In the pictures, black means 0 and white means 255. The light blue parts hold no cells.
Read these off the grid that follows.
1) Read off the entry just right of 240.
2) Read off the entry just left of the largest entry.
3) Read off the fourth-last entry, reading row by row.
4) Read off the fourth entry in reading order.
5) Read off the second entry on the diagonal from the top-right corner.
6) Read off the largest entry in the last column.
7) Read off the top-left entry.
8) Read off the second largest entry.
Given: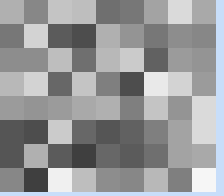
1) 190
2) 127
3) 135
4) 190
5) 141
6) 246
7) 176
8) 240

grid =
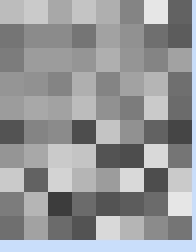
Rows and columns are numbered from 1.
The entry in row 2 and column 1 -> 118
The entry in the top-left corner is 188
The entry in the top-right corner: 98
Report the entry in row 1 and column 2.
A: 202
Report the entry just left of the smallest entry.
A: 182
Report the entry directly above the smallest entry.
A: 210
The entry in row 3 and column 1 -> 124
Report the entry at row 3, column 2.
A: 156
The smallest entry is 61
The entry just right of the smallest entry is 106
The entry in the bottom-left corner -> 112
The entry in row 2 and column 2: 138
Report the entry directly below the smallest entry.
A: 106
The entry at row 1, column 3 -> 169
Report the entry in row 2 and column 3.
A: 138

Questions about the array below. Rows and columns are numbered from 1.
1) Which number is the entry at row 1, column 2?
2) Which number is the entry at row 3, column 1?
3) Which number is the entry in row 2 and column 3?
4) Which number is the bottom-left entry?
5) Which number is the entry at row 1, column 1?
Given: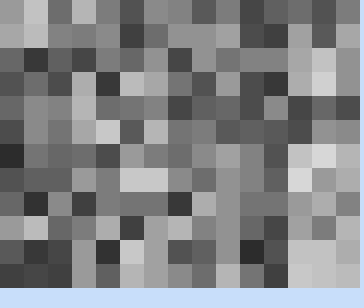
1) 194
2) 103
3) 130
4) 64
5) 154

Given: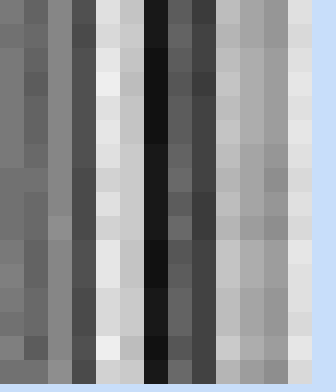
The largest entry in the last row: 217
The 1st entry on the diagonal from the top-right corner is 224
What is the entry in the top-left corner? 121
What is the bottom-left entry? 113
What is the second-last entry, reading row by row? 142
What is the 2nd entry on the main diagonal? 105
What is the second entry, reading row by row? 99
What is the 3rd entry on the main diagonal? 134
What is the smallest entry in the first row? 24
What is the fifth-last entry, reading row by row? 66

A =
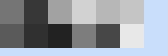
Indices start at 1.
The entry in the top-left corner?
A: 117
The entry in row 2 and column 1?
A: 90
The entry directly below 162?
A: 34
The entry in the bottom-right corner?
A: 232

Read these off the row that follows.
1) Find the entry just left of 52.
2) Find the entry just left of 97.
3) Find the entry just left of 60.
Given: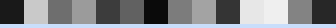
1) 163
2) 60
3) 155

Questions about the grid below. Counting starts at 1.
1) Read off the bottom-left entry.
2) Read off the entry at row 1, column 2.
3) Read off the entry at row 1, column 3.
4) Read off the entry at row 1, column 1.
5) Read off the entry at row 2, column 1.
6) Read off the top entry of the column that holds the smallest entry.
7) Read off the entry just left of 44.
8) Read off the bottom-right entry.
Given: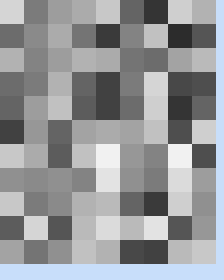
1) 163
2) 123
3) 157
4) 213
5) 108
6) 207
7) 193
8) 200
